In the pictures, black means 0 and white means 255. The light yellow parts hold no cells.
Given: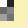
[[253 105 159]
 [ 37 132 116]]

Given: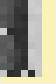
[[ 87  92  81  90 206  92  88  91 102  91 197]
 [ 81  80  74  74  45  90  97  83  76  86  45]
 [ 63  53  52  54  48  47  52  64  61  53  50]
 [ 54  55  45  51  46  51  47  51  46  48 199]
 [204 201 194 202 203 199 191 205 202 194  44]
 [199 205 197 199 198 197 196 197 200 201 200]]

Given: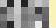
[[191  81 124  97]
 [ 40 152 162  40]
 [204 201 191 191]
 [ 33 129 117 127]
 [169 148 132 143]
 [197  59 131 230]
 [175 106 102  85]]

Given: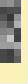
[[138  69  84 112 128 151 157  72  72]
 [145  77  55  84 137 197 155  61  66]
 [111  80 147 175  70  65 167 110  95]]

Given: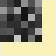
[[ 84 152  88  67  81  39]
 [ 60  89  30  47  86  33]
 [ 32 164  57  45  41 198]
 [143  20  18  97  33  28]
 [ 82  50 172  41  61 117]
 [150 109  57  52 170  26]]

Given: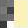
[[109 123 108  58]
 [118  66 112 252]]
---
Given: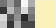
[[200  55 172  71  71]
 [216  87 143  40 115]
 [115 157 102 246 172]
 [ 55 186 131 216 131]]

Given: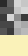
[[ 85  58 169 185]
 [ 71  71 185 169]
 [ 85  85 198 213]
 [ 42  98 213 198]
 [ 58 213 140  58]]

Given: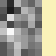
[[ 86  28  70 182 155 101]
 [117  43 182 129 101 155]
 [168  70 117 101 168  86]
 [ 86 117 182  86 101 117]
 [ 86 129 195 155 117 129]
 [142 195 168 155 129 168]
 [ 70 222 155 142 182 117]
 [195 249 182 142 101 142]]

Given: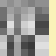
[[207  70 159  70  57 223 223]
 [191  82 159  97  70 207 207]
 [191  97 175  97  82 207 207]
 [159 143 159 143 129 143 143]
 [113 159 143 159 175 113 129]
 [113 175 129 175 191  97  97]
 [113 191 113 191 207  82  82]
 [ 82 223 129 207 223  70  70]]

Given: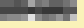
[[ 70  70  70  70  56  70  56  56  56  84  84]
 [ 98  98  84  98 165 114 126  98  98 114 138]
 [126 138 138 150 225 138 114 126 150 114 193]]

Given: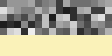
[[ 30  46  30 137  46  88 191  74 165 150 206 112  74 150 137 100]
 [165  74 112  74 137  74 191  30 191 206  46  88  60 191 222  88]
 [100 150 150 150 165 100 125 137  60 165 112 112 112 125 150 165]
 [222 177 150 125 125 177 137 177  60  30  46 165 177  60  60 206]
 [100 206 222  46 237 125 100 191 100  88 191  46  88  60 125 177]]
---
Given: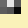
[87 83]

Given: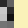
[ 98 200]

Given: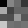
[ 54  99  78 199]

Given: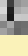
[160 169  25 133]

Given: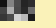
[ 45  41 210]

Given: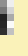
[238 119]

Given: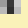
[203  47]

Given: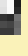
[ 30 249  50]

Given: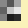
[166 198 127]
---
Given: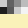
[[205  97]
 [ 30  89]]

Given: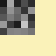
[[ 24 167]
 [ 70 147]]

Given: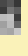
[[ 72  87]
 [ 58 115]]

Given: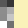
[[ 87  53]
 [141 173]]

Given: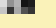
[[220 146]
 [197  54]]

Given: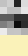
[[194 207]
 [220 192]]

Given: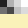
[[ 33 178]
 [112  73]]

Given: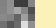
[[130 144]
 [132 146]]

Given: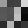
[[157  62]
 [ 86  82]]
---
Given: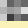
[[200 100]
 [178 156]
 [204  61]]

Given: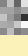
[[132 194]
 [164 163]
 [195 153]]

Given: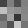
[[ 68 127]
 [192 150]
 [107 162]]

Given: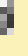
[[244 150]
 [ 90 123]
 [166  61]]

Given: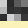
[[206  42]
 [184  48]
 [ 46 211]]

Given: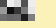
[[ 75 238]
 [153  15]
 [110 102]]

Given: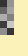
[[ 52 149]
 [101 163]
 [173 129]]

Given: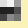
[[223 243]
 [ 33  35]
 [ 67 137]]

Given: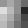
[[150 168]
 [221 186]
 [195 171]]
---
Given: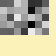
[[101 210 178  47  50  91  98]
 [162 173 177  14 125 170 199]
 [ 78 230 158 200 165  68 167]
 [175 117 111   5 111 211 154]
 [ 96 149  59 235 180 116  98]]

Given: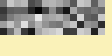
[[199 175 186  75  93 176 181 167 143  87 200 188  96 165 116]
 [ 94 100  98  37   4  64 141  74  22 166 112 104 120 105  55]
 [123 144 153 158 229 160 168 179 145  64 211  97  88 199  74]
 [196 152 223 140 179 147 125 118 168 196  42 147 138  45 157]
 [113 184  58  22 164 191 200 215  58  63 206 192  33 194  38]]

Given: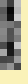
[[ 62 191 128]
 [  8 181  89]
 [ 19 206 102]
 [121  98 126]
 [ 81 143 137]
 [ 83 123 131]
 [ 20 197  76]
 [ 26 111 166]
 [ 74 157  69]
 [147  71 117]]

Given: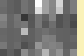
[[ 97  91 114 103 253 160 135 213 100 124 110]
 [ 97  91 114 103 223 160 133 197 100 124 106]
 [102 116  54  86 119  98 131  82  93  80 133]
 [101 114 119  87 119  88 110  82  94  73 123]
 [ 99 101 187  96 106 112 103  98  97  92 103]
 [ 99 101  93  96 106 129 125  98  97 102 105]
 [ 99 106  80  93 149 125 131 125  96  97 120]
 [ 95  80 140 110 125 180 126 147 102 139  80]]

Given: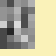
[[ 77 152 140 177 129]
 [141 180  93 118 148]
 [128 166  77 167 148]
 [ 90 221  77 157 206]
 [ 38 180 140 147  72]
 [115 152 203 138  72]
 [ 90  97 125 157  72]]

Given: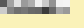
[[162 225 155 173 239 201 146 242 244  88]
 [132 111 118 105 102  59 104 167 153 203]]
